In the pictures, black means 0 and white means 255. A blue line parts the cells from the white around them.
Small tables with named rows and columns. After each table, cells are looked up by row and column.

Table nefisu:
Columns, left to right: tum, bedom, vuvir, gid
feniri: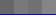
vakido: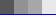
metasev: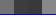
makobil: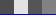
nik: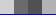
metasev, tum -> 114
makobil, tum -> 77
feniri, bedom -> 121
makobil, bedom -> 226
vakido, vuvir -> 167
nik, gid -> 178
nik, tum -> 209
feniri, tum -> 103
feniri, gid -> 133
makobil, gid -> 130
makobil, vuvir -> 85
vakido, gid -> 232
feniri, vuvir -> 113
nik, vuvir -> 81
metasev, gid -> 136
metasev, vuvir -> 57
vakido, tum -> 87
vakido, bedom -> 146
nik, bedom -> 107

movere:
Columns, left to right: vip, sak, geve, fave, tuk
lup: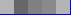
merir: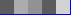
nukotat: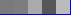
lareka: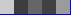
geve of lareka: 102
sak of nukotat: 125
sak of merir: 172
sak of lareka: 61
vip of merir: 92
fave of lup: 138
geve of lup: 128
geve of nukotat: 170
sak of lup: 103
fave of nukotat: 87
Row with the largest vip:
lareka

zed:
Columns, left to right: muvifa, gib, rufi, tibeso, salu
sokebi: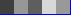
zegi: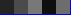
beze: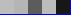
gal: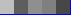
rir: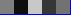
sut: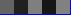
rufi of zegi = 120
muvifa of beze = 189
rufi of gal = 143
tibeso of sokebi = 216
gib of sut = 32
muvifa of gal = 191
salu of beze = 23
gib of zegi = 75
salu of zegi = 109
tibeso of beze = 188
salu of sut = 129
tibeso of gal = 128
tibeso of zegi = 15
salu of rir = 114
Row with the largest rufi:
rir

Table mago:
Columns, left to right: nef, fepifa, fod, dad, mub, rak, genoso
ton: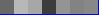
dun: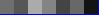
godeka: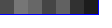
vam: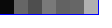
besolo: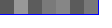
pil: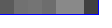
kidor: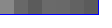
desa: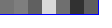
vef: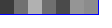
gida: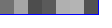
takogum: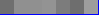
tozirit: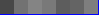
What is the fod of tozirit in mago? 132
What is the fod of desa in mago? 96
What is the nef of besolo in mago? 89
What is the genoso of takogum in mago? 157
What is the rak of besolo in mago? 91
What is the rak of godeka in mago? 49
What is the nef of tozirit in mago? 72
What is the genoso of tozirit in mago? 126
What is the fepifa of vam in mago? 102
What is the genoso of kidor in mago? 91
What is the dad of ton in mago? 60
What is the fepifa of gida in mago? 165
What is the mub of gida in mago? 176
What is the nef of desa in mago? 116
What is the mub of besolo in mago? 134
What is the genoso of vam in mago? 176
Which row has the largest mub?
gida

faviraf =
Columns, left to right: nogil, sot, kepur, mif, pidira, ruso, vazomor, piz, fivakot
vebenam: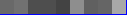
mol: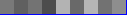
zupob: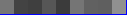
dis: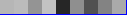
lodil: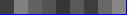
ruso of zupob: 117
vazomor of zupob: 97
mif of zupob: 86
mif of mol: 76
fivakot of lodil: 135
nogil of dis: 182

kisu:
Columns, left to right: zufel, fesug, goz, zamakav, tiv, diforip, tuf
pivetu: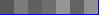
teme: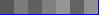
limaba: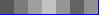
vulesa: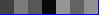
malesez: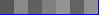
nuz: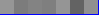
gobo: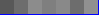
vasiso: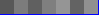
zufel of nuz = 150
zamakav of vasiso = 127
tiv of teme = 149
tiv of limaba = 149
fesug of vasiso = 124
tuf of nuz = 144
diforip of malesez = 99
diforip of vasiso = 99
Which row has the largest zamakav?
limaba

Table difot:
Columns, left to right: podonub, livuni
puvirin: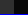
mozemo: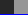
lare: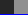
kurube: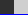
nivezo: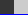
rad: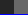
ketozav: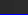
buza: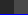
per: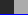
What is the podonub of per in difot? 41
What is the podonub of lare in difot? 39
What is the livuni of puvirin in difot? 8
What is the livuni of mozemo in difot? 151
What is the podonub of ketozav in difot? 42
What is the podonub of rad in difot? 38

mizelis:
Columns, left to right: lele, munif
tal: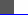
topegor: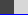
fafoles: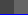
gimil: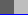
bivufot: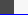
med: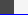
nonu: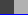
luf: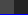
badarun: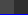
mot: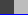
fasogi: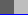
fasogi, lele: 95
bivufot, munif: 247
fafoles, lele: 69
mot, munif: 189
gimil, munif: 190
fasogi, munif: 190
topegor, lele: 68
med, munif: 245
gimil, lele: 95

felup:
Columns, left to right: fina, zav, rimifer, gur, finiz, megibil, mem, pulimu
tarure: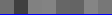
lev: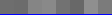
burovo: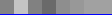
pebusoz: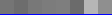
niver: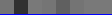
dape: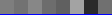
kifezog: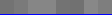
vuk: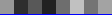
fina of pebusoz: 117
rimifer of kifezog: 134
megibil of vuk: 193
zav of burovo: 196
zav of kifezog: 122
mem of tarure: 133
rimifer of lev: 133
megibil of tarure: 100
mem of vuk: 116

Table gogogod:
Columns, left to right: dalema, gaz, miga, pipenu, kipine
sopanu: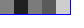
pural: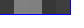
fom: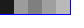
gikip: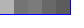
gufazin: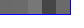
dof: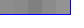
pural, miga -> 128
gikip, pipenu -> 104
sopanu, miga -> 123
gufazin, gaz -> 107
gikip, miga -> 123
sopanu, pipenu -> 90

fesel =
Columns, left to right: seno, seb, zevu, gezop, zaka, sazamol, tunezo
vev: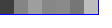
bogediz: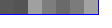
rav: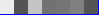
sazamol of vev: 118
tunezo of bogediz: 162
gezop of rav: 114
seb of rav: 84
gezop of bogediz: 125
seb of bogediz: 84
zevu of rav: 197
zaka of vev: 138
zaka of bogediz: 106
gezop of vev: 135
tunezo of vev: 189
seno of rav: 236
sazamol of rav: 128
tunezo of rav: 84

